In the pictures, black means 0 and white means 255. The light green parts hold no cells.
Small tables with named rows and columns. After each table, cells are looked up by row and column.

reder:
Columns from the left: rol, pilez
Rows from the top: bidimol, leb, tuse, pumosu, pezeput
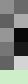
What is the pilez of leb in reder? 172
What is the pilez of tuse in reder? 8
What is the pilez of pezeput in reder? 212
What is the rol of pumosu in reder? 118
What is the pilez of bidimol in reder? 105
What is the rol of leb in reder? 96
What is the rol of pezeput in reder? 98
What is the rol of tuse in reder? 150
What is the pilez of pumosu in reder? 25
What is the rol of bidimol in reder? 143

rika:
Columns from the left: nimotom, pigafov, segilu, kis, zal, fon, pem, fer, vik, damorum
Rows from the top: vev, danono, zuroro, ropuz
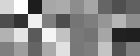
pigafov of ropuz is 158
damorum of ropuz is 127
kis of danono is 127
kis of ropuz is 170
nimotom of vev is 214
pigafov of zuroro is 229
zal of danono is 77
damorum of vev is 96
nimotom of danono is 77
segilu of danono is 239
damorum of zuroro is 31
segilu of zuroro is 90
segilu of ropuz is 100
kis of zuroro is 245
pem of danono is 126
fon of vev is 141
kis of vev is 167
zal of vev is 171
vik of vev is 79

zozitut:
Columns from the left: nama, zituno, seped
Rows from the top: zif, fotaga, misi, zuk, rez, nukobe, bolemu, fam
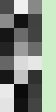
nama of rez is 102
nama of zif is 74
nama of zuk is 35
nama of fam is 227
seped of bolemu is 60
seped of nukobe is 48
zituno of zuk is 156
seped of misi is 66
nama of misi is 21
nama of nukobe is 22
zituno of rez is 218
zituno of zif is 240
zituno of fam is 17
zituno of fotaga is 18
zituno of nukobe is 195
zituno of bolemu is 10

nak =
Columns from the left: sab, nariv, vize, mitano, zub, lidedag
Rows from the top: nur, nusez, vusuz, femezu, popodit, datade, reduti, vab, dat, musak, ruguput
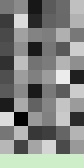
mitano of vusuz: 126
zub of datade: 236
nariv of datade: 157
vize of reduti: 25
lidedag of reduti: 204
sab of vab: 27
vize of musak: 55
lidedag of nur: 192
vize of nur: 23
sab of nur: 120
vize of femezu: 25
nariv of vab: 170
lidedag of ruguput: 153
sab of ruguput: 183
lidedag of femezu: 206
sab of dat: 221
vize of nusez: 38

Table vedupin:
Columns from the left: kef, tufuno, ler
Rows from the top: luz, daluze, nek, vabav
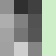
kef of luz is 145
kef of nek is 163
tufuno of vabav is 206
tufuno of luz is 47
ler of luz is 64
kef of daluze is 174
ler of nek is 85
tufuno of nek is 118
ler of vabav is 133
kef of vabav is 161
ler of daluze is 82
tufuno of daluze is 129

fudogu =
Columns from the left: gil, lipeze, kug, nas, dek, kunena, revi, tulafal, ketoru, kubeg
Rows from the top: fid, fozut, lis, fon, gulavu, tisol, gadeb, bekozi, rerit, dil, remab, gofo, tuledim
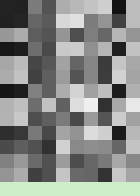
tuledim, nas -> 80
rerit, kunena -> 73
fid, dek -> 173
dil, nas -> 71
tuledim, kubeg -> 164
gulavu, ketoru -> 197
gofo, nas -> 81
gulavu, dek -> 163
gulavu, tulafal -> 59
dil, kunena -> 147
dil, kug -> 121
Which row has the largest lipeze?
rerit

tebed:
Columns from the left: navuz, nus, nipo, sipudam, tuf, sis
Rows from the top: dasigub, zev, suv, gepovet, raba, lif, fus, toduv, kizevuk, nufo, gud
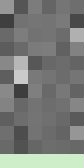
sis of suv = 176
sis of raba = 100
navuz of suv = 105
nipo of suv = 114
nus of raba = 183
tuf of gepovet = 97
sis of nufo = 150
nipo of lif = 121
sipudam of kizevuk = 112

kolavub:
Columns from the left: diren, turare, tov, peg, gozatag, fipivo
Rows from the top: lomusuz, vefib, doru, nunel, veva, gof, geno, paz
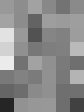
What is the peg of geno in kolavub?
144
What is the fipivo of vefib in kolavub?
158
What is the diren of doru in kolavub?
226
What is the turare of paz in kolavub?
146
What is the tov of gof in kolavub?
123
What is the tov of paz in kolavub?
151
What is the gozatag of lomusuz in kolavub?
115
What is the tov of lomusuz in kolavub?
162
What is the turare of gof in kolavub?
130
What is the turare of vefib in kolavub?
140
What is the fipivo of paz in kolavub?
65
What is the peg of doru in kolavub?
133
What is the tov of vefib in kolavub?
99
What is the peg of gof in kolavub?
145
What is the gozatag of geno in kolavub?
111
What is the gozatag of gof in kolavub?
120
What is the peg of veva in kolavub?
144
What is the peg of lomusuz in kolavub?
136
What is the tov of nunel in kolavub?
119
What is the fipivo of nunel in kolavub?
186
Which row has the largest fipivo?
nunel

